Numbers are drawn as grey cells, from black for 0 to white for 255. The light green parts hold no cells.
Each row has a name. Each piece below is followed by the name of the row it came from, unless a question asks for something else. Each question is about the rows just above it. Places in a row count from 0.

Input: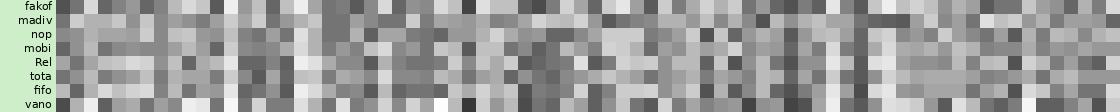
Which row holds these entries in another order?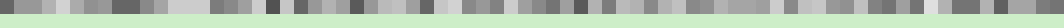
nop
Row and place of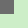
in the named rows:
mobi, 42

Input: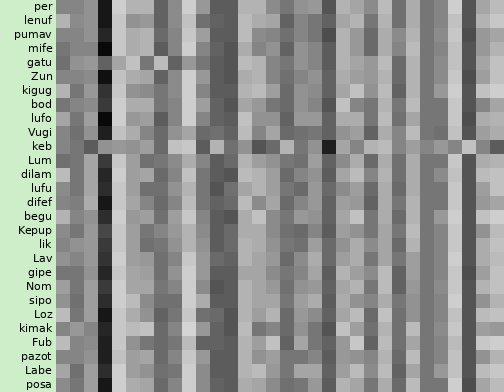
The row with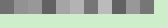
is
Nom
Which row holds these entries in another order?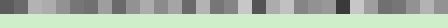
lik
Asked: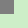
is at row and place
difef, 1
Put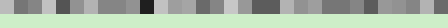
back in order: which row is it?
pazot

